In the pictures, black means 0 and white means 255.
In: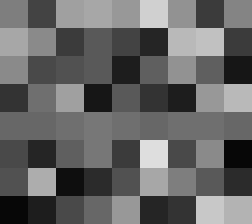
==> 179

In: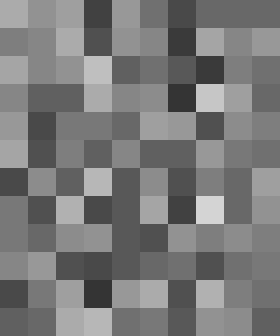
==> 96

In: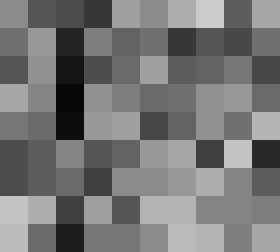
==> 166

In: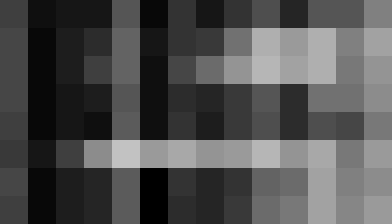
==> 154

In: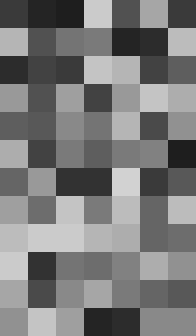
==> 137

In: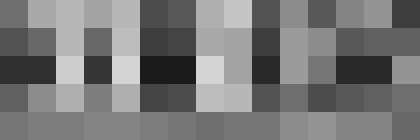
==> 103

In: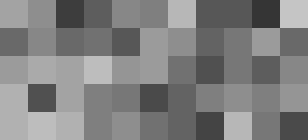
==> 74

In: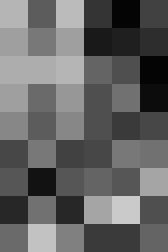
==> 100
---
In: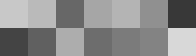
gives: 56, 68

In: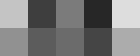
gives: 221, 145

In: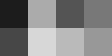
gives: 120, 71

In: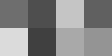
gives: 96, 219

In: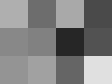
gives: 74, 148

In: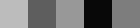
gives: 125, 188
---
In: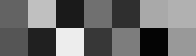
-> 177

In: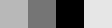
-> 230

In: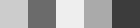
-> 60

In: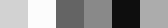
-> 172

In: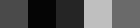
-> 106

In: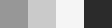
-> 43

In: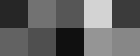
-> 59
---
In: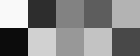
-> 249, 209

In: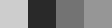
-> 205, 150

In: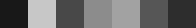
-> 199, 162

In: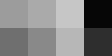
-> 198, 183

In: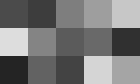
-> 221, 213

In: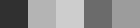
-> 205, 180

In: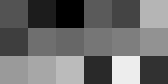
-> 237, 187

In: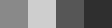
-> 206, 137
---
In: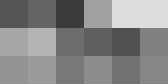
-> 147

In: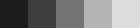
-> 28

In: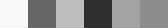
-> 248

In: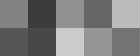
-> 86

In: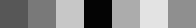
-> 87

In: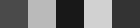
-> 74

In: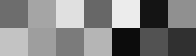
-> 195
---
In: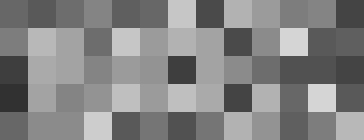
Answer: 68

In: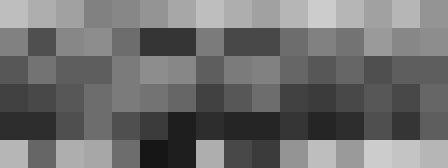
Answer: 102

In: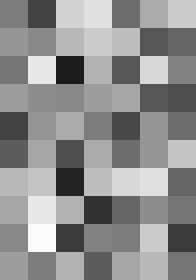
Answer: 117

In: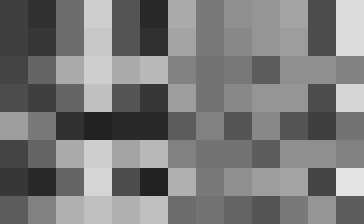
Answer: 129

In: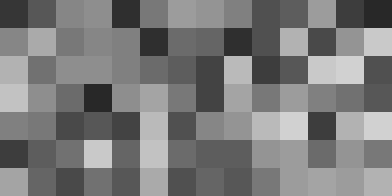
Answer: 209

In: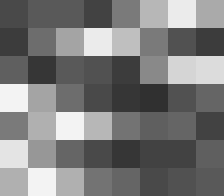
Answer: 66

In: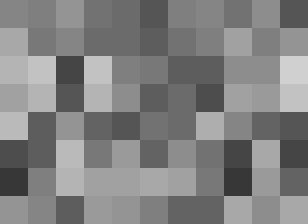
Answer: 69
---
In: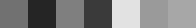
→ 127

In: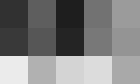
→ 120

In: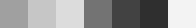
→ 160

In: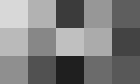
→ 135

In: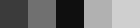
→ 112

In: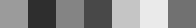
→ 132

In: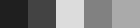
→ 129

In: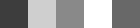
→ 137

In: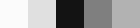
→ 178
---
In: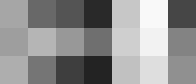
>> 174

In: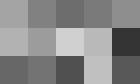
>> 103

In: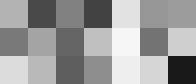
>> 220

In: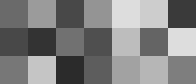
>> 119

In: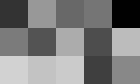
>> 210

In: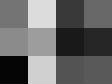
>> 5
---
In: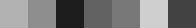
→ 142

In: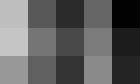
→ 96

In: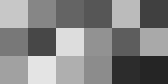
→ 228

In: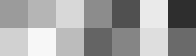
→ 247

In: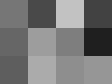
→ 171

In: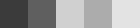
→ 95

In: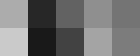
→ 25

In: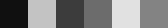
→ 195

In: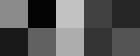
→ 97
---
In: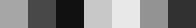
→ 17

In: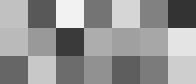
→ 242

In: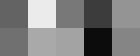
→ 120

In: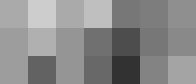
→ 170

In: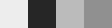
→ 187

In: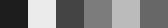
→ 68

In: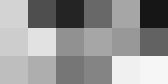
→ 36

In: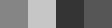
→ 52

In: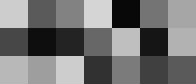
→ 130

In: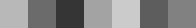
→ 53
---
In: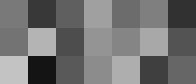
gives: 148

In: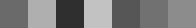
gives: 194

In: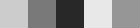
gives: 40

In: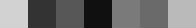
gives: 16

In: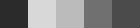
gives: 187

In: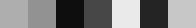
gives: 71

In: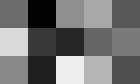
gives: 38

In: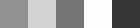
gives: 117

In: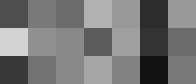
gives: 91
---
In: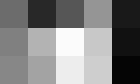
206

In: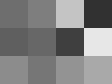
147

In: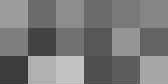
93

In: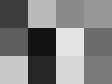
216

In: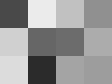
164

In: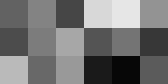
7

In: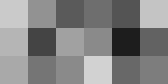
104

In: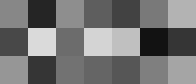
127

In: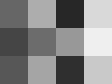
47
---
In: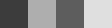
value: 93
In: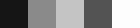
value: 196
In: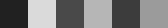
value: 73
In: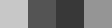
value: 56
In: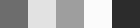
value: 158
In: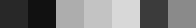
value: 173
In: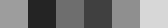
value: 110
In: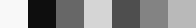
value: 103
